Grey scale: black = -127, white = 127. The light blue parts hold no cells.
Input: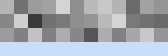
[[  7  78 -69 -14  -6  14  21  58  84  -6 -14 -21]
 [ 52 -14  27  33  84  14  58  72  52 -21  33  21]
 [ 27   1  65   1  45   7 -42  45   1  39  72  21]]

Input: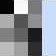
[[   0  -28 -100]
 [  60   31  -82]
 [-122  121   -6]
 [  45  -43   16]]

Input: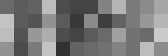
[[ 67 -36 -44  18 -36 -71  11 -65 -28  -5  24  53]
 [-21 -36 -28  61 -51 -59 -59   3  53  -5  11  38]
 [ 18 -51  -5  67 -78 -28 -21 -13   3 -13  61  11]
 [ 61 -44  24  45 -51 -59 -36 -21  32 -13 -21  74]]

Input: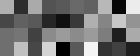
[[ -16  -10  -62   11   27   11   27   -2  -97   42]
 [ -16   64  -56   84 -126  -38  115  -76  -62  -97]
 [ -56  -30  -38  -89 -111  -70   48    5   72   19]
 [  48  -82   42  -44  -38  -22  -30   56 -119  108]]

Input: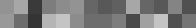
[[ 25 -18 -75  53  68  12 -18 -18  -2 -54  33  68 -47 -10]
 [ 19  39 -69  -2  12  19 -25 -39 -31  39 -25 -39   4 -47]]

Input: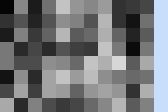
[[-122    7 -100  -14   67   21    7   27  -77  -70  -57]
 [ -77  -44  -92  -44   14    1  -44   54  -77 -108  -14]
 [-108   14  -85   35   67   27   60   14   -7  -22  -14]
 [-100    1  -70  -28   54  -36  -22   47  -28  -92  -36]
 [ -57   35  -64   35   27  -28   21   35   21  -77   47]
 [  -7  -85  -57  -85  -44  -64  -70   67   -7 -116   -7]
 [  -7  -51  -51   14    7  -22   67   47   87  -36   41]
 [  41  -85    1  -51  -70  -57  -22    7   54  -36    1]]

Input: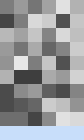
[[ 50 -65 -65  42  26  82]
 [-17 -17 -58  11  97  89]
 [-52 -39 -25  76  63  19]
 [ -2  26 -10  34  97  50]
 [ 19 103  -2  69 -46  56]
 [-52  11  26 -32 -52   4]
 [ 26 -10  42 -25   4  76]
 [ 56  34  69   4  89  63]
 [-58  -2  89  76 -46  69]]

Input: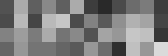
[[-52  57 -58  57  70 -52   2 -38  16  49  36 -58]
 [-45  43 -32   9 -32  43 -66 -86 -52 -19  -4 -66]
 [-26  23 -11 -11 -26 -38  23 -19 -80  64  23  90]
 [  2  29  -4  43 -11   9 -45  36  23  70  64 -73]]

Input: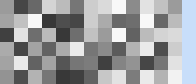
[[ 35 106 -29  35 -42  -9  -3 -63   4  19 -57  -9  98]
 [ 27 -57 -23  84  59  -9  77  90 120  11  98  65  27]
 [-63  98 -17  59 -71 -17  65  27 120 -29  59  84  90]
 [ 43 -57  35 -29  43 106  -9  11 -36  51 106 -49  77]
 [ 19 -49  51  -9 -71 -63 -29  71  98  -3 106  51 114]
 [ 35  65 120 -71 -49 -57  77  43 -23 -17 120 -23  59]]
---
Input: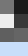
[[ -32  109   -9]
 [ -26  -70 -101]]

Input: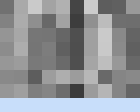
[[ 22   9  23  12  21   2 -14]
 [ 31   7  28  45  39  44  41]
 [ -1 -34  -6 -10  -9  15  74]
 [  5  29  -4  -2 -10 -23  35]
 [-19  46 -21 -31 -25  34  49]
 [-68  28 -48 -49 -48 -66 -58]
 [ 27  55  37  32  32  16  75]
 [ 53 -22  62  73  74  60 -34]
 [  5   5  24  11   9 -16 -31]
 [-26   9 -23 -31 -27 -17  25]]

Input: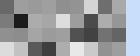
[[ 92  16  -4 -22]
 [ 66  13 -99  30]
 [-38  37  44  26]
 [-65  27  38  31]
 [ 45  31  93  15]
 [104 -46  29  19]
 [ 74 -61 -52  84]
 [ 18 -13  45 -17]
 [ 30 -27  22  41]]

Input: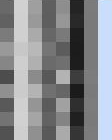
[[ -45  -12  -38   16  -50    6   25   -4  -30  -22]
 [  78   81   80   75   76   78   71   80   80   81]
 [  16   37   21   51   11   48   56   42   25   31]
 [ -38  -28  -36  -15  -39  -20  -10  -24  -33  -32]
 [  42    4   33  -25   51  -15  -35   -5   23   14]
 [ -74  -95  -80 -100  -66  -98  -99  -97  -86  -91]
 [  -3   -5   -3   -5   -2   -5   -5   -5   -5   -4]]

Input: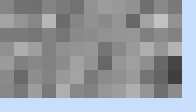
[[  7  10  27  16  -4  35   5]
 [ -7 -22   0  45  -5  20 -14]
 [ 29  14   7  30  -9   7 -15]
 [ -6   3   2   1   2  55   4]
 [ 46  25  12  17  -9 -19  -4]
 [  8  35  33  20  10   5 -13]
 [  1  -5  19  23  12  17  18]
 [ 22  11 -24 -10  18  10  28]
 [ 29  16  22  10  21  20  25]
 [ 47  26  31  26  22 -23  17]
 [ 20 -11  15  46   0  35 -16]
 [-16 -27 -23  22  11  65   9]
 [ 11 -64 -58  51   2  18  -6]]

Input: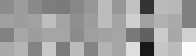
[[  42    2   32   12]
 [  52   39   29   28]
 [   4   29   33    9]
 [  71   37   62   -1]
 [  -3   37   35   -4]
 [  59   12   15    8]
 [   4   31   29   22]
 [  51   34   60   60]
 [  37   37   36   23]
 [  93   -6   79   66]
 [-103  -30   33  -76]
 [  70   75   48   59]
 [  59   40   42   56]
 [ 124   80    0    0]]

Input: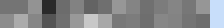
[[ 12 -11]
 [ 43 -11]
 [  6  19]
 [-43 -85]
 [-16 -19]
 [ 25   2]
 [ 72 -28]
 [ 40 -16]
 [ -7  23]
 [ -3   4]
 [-17 -15]
 [  7  -3]
 [  3   5]
 [-11  -8]
 [-18  22]]
